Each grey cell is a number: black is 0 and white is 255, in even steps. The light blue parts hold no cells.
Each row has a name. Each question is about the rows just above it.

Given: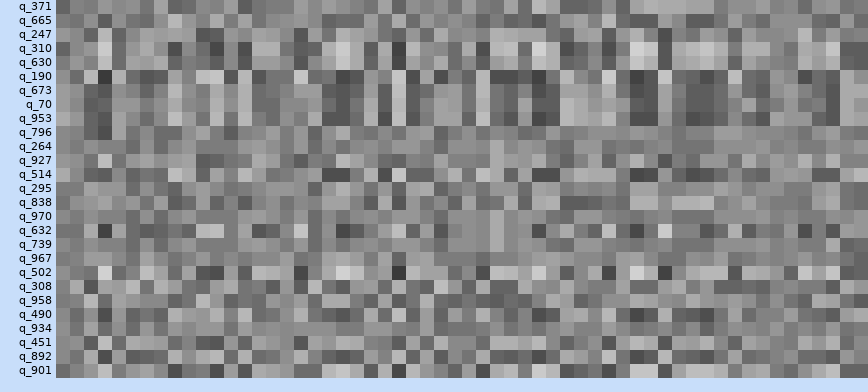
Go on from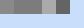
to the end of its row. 108
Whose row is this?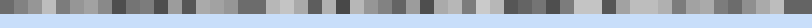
q_901
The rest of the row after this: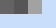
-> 137  108  137  189  156  116  183  116  183  124  108  143  124  170  86  86  108  176  78  189  86  124  162  162  100  189  108  86  150  72  86  183  170  162  183  130  78  78  150  108  78  86  100  137  108  86  162  150  150  100  86  170  162
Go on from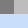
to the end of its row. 176  100  108  137  93  150  196  176  86  162  170  183  162  100  162  143  130  124  176  156  176  100  93
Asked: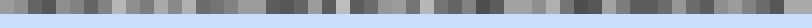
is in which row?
q_673

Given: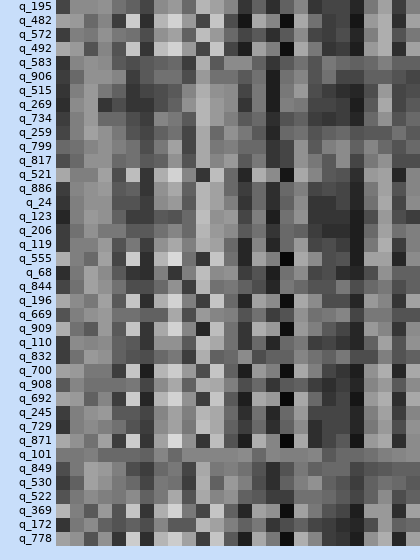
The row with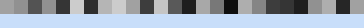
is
q_778
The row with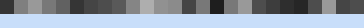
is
q_515
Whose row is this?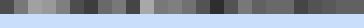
q_849
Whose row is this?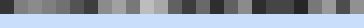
q_729

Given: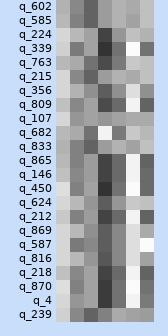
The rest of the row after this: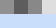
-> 170
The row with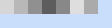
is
q_869

